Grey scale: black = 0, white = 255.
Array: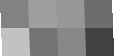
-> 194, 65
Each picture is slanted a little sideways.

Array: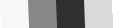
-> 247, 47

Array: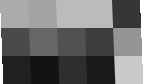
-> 201, 19

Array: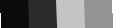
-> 196, 11

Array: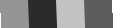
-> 194, 43

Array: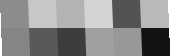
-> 212, 19

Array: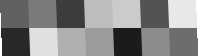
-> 232, 27

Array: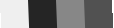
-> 239, 37
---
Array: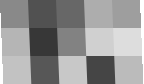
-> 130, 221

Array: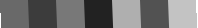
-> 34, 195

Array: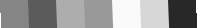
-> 153, 250

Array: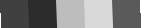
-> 189, 217

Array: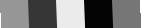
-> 235, 235

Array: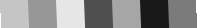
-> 79, 230
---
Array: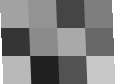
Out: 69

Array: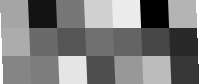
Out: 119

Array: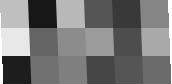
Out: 185

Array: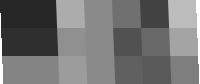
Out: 172

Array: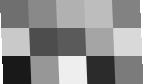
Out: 177

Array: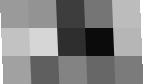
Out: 61

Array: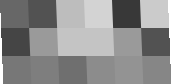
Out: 189
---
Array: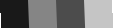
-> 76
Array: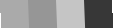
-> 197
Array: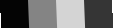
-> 212
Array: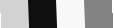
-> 248
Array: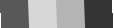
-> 180
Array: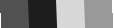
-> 215
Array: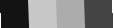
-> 172
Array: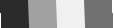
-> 240
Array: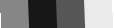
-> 86
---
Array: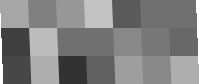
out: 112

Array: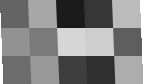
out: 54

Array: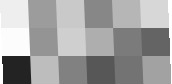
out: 182

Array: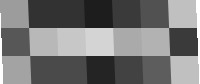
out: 81

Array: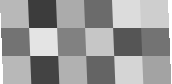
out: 220

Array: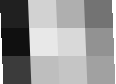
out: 175

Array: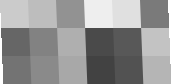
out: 224
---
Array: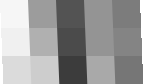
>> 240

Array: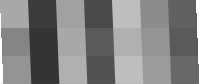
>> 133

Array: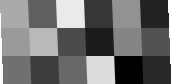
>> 154

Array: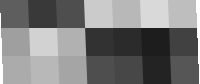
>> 159

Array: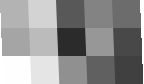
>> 165

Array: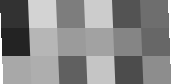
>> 35

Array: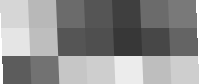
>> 229

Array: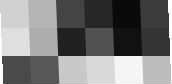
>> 223

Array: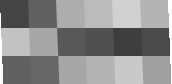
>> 194
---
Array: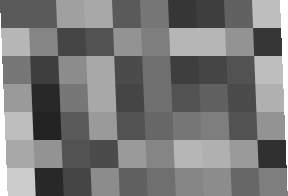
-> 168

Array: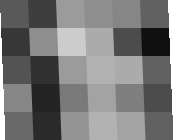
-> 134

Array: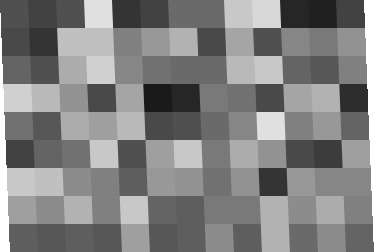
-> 159

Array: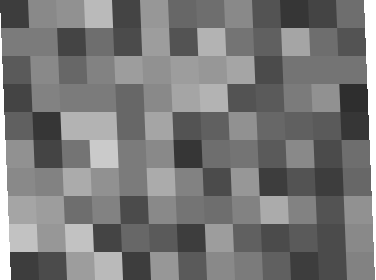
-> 194

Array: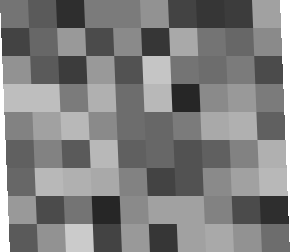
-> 153
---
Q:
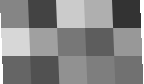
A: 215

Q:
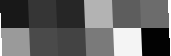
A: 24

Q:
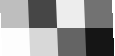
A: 190

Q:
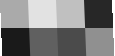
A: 170

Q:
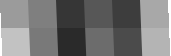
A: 155

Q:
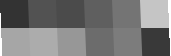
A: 51
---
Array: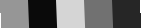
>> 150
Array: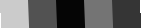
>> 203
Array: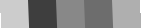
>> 204
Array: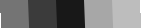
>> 116
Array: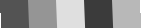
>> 83
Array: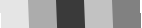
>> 229
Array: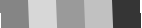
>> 133
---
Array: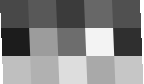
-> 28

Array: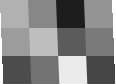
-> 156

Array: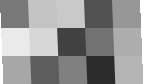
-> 234

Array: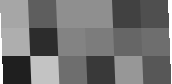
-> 174

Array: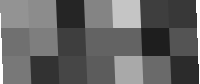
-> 112

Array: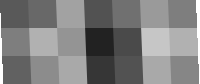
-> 126

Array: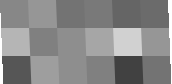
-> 181

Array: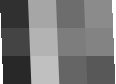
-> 68
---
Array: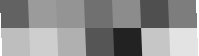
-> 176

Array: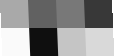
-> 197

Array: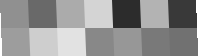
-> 226

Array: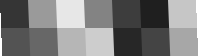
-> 182

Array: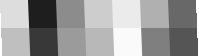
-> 155

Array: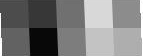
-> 125

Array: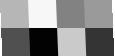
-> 202
